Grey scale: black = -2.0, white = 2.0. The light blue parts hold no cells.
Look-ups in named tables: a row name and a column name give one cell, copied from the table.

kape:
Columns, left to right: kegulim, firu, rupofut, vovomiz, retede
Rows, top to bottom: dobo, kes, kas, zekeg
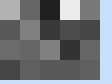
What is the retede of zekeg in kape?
-0.5
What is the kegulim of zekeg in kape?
-0.9
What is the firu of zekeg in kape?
-0.5
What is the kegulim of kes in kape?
-0.6
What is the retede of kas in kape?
-0.4
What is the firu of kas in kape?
-0.4
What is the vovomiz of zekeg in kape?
-0.6
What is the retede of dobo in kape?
-0.1
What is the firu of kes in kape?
0.0
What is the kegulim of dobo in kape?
0.8
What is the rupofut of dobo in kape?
-1.5
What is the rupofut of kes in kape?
-1.1
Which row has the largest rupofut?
kas

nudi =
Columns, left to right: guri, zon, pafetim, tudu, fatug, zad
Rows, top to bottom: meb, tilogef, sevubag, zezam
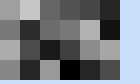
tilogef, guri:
-0.1
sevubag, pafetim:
-1.6
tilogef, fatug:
0.8
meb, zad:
-1.4
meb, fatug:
-0.9
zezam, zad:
-0.8
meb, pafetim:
-0.4
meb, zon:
1.1
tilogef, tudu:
-0.1
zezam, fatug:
-1.4
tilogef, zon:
-1.3
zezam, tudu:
-2.0
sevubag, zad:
0.6
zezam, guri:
0.1
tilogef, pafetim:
-0.3
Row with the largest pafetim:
zezam

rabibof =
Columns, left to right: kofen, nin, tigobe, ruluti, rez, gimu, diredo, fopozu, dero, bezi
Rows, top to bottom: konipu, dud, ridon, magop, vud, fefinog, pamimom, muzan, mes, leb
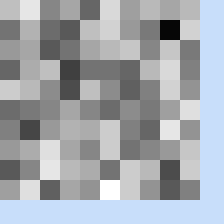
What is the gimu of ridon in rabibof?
0.9
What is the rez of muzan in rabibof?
0.1
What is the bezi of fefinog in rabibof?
1.5
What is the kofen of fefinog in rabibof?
-0.3
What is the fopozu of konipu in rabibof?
0.9
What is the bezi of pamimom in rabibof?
0.3
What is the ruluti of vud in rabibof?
-0.8
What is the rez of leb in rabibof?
0.3
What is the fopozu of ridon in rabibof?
0.1
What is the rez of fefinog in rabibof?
0.1
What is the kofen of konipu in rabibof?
1.0
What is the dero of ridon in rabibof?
1.1
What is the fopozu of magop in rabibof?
0.9
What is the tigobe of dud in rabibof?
-0.3
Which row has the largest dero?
pamimom

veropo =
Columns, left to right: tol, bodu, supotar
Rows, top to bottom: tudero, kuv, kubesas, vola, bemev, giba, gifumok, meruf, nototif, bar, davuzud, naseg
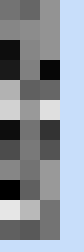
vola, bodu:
0.0
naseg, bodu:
-0.6
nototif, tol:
0.1
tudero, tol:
-0.2
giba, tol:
1.3
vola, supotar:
-1.9
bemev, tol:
0.8

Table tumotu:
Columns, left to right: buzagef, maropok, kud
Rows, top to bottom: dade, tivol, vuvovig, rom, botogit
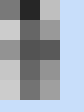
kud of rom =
0.3
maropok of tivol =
-0.4
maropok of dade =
-1.4
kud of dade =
1.0
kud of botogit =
0.5
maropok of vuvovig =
-0.7
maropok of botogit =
-0.2
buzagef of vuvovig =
0.3
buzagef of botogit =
1.2
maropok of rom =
-0.4
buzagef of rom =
1.1
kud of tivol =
0.4
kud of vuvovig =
-0.6
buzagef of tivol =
1.2
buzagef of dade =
-0.1

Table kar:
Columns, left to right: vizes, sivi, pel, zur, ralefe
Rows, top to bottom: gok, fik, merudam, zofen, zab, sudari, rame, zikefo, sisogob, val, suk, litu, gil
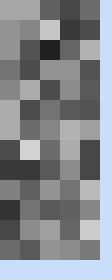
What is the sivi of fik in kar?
0.1
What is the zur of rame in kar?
0.8
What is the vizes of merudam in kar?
0.3
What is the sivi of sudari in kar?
-0.8
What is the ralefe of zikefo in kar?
-0.9
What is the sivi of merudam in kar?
-0.7
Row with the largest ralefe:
litu

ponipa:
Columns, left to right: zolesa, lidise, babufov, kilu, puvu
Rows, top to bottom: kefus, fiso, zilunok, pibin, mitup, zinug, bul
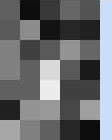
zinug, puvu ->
0.5
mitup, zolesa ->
-0.5
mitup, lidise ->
-0.5
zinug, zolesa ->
-1.5
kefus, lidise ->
-1.8
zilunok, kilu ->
0.3
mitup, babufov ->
1.7
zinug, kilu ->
-0.9
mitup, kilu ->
-1.0
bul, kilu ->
-1.4
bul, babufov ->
-0.5
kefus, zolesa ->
-0.5
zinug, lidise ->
0.3
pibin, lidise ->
-0.5
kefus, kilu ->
-0.4
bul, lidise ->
0.0
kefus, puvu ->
-0.7
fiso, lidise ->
0.2
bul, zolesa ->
0.6
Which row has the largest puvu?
zinug

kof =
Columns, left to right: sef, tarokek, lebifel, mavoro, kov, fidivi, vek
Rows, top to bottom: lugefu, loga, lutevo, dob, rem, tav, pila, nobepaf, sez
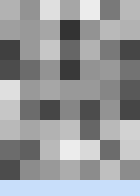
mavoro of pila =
1.0
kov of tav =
-0.8
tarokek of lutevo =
0.4
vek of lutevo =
-0.9
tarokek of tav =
-0.3
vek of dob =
-0.2
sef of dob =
-0.8
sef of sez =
-0.8
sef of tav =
1.1
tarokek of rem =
0.4
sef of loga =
0.5
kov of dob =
0.3

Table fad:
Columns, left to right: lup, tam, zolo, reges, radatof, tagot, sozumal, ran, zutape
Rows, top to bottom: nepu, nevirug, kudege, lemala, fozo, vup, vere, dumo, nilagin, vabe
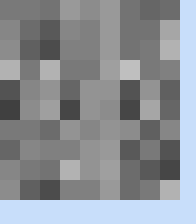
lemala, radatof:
-0.1
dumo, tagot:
0.4
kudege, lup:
0.2
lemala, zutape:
0.0
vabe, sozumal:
-0.3
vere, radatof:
0.1
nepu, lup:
-0.1
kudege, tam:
-0.5
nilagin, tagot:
0.5
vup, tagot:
0.2
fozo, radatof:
0.3
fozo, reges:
-0.4
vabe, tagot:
0.4
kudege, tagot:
0.4
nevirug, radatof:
0.0
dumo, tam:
0.1
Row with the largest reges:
nilagin

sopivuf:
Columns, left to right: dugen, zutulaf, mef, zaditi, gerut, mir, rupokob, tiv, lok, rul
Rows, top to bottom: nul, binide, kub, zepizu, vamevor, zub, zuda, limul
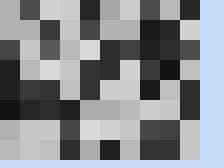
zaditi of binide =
1.1
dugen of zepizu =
-1.5
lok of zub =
1.1
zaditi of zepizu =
1.1
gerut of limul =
0.7
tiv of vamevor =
-1.6
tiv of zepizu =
-1.1
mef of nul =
1.3
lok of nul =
0.9
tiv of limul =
-1.2
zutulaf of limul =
1.1
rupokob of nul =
1.2
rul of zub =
-1.3
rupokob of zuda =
1.1
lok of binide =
-1.4
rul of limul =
1.1
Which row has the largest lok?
zub

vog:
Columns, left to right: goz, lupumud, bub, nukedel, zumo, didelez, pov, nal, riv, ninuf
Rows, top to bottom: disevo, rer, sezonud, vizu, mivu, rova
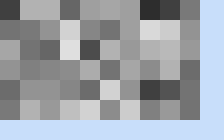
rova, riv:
0.4
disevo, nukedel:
-0.4
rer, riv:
1.2
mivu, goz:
-0.3
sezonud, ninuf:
0.4
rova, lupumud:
0.8
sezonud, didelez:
0.8
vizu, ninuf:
-0.3
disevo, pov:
0.5
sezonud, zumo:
-0.8
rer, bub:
0.3
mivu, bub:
0.3
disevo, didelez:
0.6
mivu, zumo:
-0.3
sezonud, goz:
0.6
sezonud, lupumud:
-0.2
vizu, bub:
0.1
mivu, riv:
-0.7
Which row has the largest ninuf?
sezonud

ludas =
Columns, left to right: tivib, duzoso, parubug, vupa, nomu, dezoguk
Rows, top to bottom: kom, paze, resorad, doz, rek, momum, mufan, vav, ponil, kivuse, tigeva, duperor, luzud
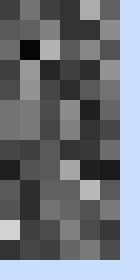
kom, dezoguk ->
-0.5
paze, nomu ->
-1.2
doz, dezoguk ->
0.3
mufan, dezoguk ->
-0.9
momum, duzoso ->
-0.1
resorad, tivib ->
-0.3
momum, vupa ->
0.2
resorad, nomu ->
0.1
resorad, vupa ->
-0.6
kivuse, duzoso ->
-1.3
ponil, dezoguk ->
-1.6
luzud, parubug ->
-1.0
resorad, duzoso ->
-1.9
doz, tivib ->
-1.0
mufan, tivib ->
-0.2
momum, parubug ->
-0.8
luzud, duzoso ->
-0.9
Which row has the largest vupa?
ponil

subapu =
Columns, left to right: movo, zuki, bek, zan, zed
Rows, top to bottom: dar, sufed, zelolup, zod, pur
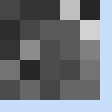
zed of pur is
-0.4
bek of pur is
-0.9
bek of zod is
-0.8
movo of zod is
-0.2
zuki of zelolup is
0.2
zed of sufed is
1.3
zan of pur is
-0.4
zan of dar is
1.0
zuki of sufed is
-0.9
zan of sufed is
-0.6
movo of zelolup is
-1.2
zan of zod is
-0.9
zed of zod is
-0.2
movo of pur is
-0.8
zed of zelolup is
0.0
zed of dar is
-1.4
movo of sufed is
-1.3

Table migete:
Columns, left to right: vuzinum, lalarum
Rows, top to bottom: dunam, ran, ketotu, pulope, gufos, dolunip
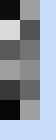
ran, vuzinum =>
1.4
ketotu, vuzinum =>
-0.6
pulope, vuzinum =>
0.5
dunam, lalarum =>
0.5
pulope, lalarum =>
0.2
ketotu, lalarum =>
-0.2
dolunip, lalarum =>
0.5
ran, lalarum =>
-0.7
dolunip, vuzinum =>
-1.9
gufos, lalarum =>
-0.4
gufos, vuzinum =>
-1.1
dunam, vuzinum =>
-1.8

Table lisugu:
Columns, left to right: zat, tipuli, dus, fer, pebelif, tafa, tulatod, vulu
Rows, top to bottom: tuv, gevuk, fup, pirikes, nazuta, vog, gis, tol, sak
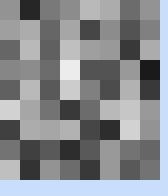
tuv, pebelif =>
0.9
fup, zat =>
-0.4
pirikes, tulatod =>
0.4
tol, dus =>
-0.6
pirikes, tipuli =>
0.2
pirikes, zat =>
0.1
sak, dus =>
0.3
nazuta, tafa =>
-0.8
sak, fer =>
-0.3
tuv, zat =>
0.3
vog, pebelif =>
-0.3
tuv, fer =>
0.2
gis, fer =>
0.8
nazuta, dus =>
-0.6
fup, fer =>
1.0
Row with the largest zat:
vog

